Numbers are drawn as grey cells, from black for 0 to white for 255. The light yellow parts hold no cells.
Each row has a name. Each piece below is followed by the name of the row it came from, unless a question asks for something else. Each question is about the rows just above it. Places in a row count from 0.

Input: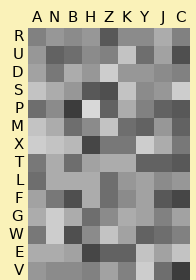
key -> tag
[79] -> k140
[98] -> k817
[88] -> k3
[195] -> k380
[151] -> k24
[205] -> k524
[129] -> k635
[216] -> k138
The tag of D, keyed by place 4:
k524
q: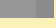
D
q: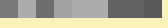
T
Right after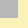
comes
[70]

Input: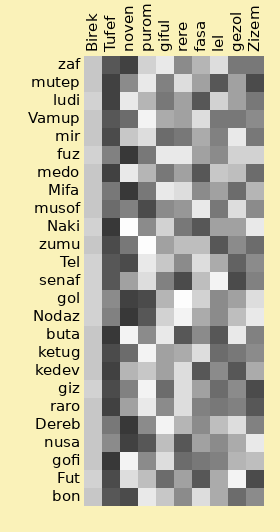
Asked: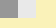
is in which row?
musof
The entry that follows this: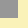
[233]
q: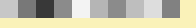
Dereb
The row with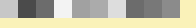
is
ketug
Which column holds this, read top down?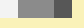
lel
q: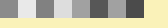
mutep
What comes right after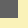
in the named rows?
[139]

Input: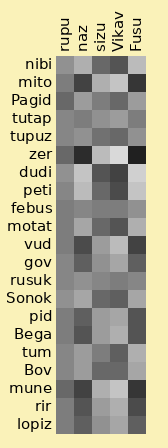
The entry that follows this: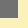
[104]
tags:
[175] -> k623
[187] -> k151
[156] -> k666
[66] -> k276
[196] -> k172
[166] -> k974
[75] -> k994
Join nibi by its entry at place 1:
k623

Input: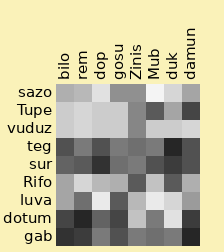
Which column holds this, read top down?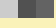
bilo
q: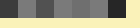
gab

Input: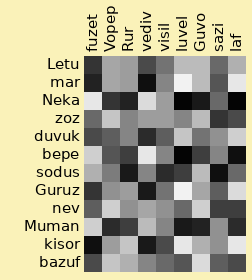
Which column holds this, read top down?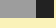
Rur
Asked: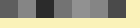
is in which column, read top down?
visil
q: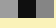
mar
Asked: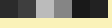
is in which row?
Muman
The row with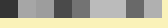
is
Letu
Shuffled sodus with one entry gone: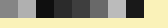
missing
[124]

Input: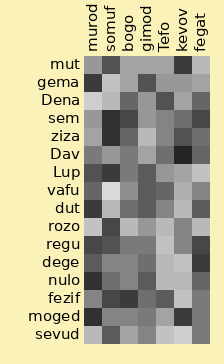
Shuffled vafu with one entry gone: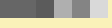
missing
[142]
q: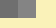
nulo
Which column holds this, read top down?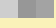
murod
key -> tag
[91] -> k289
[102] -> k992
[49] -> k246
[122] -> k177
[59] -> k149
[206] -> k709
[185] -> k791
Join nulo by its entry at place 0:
k246
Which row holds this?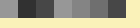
sem
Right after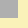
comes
[132]
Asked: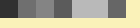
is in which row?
nulo

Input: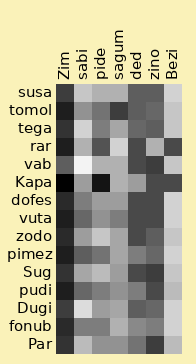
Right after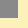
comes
[125]
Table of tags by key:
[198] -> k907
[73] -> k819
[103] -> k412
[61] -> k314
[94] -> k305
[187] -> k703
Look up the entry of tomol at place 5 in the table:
k412
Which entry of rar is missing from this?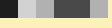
[83]
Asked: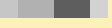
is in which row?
susa
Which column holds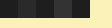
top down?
Zim
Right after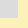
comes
[157]
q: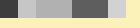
susa

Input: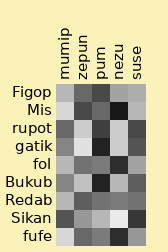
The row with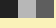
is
Bukub
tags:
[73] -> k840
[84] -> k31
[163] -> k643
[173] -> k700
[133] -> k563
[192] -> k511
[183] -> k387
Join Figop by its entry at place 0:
k387
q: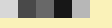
Mis
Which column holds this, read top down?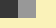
suse
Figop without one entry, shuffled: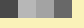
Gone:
[173]

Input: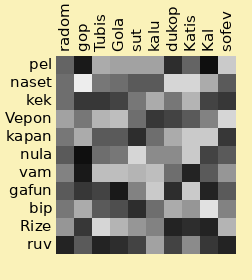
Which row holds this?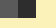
kapan
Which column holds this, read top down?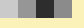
Katis
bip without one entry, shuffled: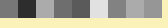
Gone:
[78]
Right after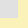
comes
[130]

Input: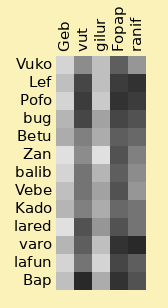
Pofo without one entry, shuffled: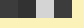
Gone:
[202]
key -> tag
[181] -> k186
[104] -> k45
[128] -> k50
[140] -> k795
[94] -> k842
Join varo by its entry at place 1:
k842
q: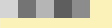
balib
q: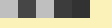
Lef
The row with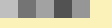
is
Vebe
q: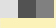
Zan
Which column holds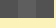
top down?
Fopap

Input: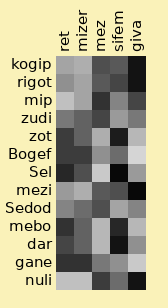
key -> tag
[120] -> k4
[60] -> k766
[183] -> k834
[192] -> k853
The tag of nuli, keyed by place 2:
k766
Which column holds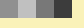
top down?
ret
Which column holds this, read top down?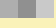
mez
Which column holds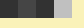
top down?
ret
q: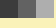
zot
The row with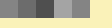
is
Sedod
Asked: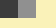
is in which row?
Bogef

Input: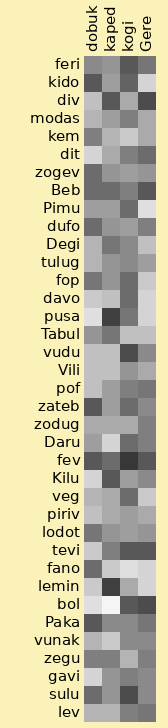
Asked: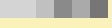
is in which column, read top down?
Gere
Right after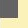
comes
[212]

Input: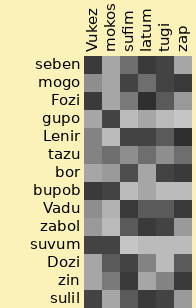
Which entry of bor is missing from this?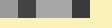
[78]
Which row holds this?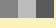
Dozi
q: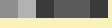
Vadu
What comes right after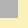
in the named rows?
[58]
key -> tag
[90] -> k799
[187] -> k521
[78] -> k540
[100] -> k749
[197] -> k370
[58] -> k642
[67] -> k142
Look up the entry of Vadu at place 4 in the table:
k799
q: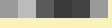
zabol

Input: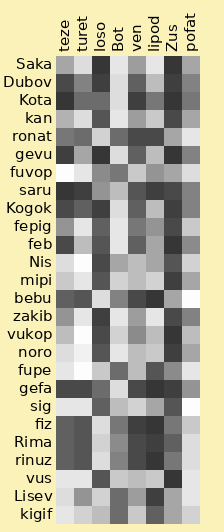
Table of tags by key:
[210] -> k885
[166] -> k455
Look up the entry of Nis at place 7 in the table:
k885
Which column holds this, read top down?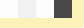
turet
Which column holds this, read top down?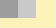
ven
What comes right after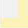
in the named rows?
[85]
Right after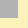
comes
[221]

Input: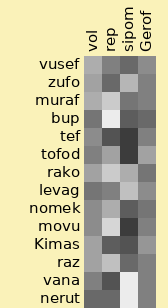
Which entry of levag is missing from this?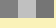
[140]
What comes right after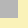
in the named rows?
[128]
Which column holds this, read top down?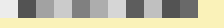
rep
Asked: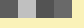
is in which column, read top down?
rep
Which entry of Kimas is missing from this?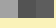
[150]
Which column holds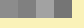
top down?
vol

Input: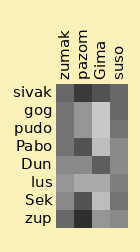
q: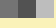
Pabo
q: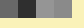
zup
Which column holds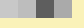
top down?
Gima
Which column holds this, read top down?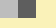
Gima
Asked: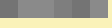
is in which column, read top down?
suso

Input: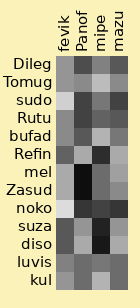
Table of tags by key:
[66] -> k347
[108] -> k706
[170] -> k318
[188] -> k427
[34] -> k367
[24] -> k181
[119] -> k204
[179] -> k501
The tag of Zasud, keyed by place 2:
k706
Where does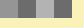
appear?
kul
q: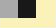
diso
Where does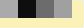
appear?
mel
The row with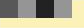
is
suza
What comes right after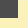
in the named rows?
[129]
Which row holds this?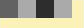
Refin

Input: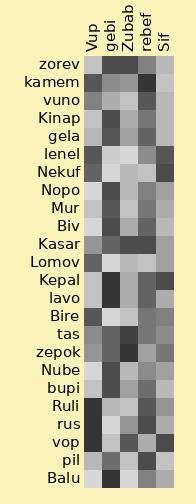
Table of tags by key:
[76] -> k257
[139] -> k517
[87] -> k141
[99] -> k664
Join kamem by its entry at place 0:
k141
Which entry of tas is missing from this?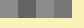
[64]
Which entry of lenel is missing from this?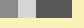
[205]
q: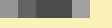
Kasar

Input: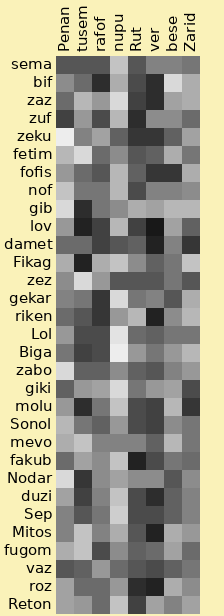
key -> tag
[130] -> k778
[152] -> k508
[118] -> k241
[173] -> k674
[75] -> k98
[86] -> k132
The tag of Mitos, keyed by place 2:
k778
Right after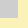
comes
[75]
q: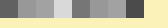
giki
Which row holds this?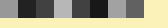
lov
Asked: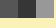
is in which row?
riken

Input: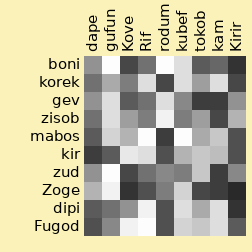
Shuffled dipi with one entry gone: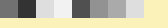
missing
[91]
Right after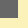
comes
[51]
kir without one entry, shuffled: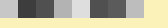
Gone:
[232]
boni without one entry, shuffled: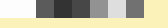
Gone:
[103]

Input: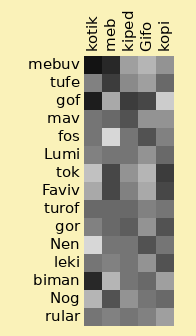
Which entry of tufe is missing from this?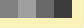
[138]
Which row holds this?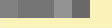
Lumi
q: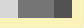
Nen
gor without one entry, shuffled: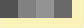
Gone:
[93]
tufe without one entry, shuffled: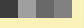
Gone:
[138]

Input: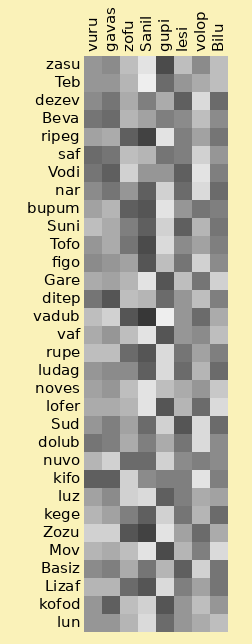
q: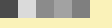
Tofo
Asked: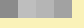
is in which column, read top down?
zofu
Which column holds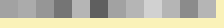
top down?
vuru
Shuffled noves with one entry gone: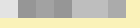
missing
[200]

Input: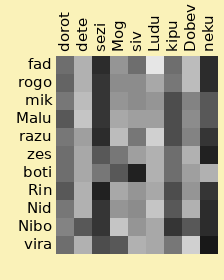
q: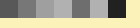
zes
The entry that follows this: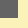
[177]
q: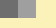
boti

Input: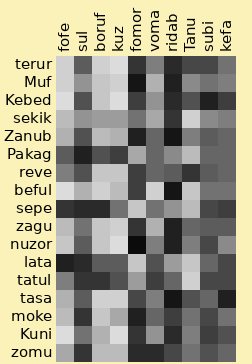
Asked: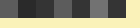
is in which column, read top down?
sul
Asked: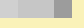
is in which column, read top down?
boruf

